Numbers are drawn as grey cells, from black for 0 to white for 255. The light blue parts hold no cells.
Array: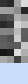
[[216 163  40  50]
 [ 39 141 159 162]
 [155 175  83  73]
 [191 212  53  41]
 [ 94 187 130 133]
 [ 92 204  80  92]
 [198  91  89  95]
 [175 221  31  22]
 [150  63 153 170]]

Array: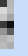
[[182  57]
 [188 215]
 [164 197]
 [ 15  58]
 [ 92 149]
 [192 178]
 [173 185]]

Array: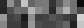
[[ 11 113 138  92  53 121 119 101 195  88 144  41]
 [ 74 115 176 129  42 123 141 181 105 110  80  38]
 [210  53  61  75  86  67  63 142  26  74  64 155]
 [197  32 101  84  70  68  78 152  37  61  62 134]]

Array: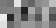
[[190 148 140 101 119 227 114 121]
 [113 180 119 169  32 135 129 125]
 [ 79 174  84 135  69 140  39 235]
 [114 155 133 153 153 133 106 222]]

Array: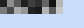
[[182  19 101  47  63  31  88 143  32]
 [199  92 178  26  34 149 171  74 122]]

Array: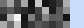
[[174  57  34  20 202  19 168  68 164 113]
 [141  89  28 183  68  27  42  57  89  68]
 [ 19  94  91 134  57 129  21 244 178  36]
 [132  76  54  74  89  58  29 199 106 171]]

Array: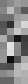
[[148 158 138 123]
 [ 90 135 189 134]
 [166 156 112 113]
 [213 170  47  82]
 [168 199 152  92]
 [ 58  22 103 173]
 [ 65 138 227 136]
 [ 72 132 221 148]
 [170  79  13 150]
 [197 180  77  82]
 [177 185 150 136]
 [172 162 103 102]]
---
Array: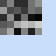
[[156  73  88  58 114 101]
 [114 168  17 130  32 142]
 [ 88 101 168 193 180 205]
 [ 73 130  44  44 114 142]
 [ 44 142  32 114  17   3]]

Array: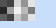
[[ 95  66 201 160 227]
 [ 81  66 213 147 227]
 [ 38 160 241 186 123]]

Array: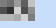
[[182 182 170 209 125]
 [125 110 155  95 194]
 [ 79  49 209  79 141]]

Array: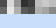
[[105 231 175  91  77 175 163 136]
 [ 77 216 148  48  63 189 201 189]]

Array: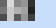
[[120 201 176 163  32]
 [104 217 134 150  48]
 [ 76 201  91 150  62]]

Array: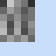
[[186  88 171  75 128]
 [171  75 157  88 143]
 [143 104 143 104 116]
 [116 157 128 157 104]
 [104 157 128  88 116]
 [ 60 199 143 116  46]]
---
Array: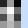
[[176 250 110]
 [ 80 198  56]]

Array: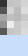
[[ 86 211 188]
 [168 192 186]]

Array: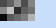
[[138 195  44]
 [ 11  90 106]]

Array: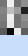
[[133 191 156]
 [126 238 115]]

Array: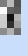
[[249  97  90]
 [205  18 179]]

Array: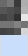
[[86 78 71]
 [66 76 49]]
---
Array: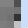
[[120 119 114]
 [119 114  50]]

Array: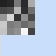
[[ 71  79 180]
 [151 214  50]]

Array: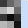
[[182 216 106]
 [ 55  13  48]]

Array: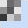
[[144  88 230]
 [ 55 203 158]]

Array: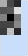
[[ 83  89 223]
 [129   3 118]]

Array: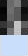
[[  4 111  88]
 [ 10 103  89]]

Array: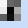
[[234   7 173]
 [ 95  16 135]]

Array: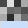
[[194 103 110]
 [168  45 176]]

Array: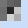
[[108  38 196]
 [113 211 170]]
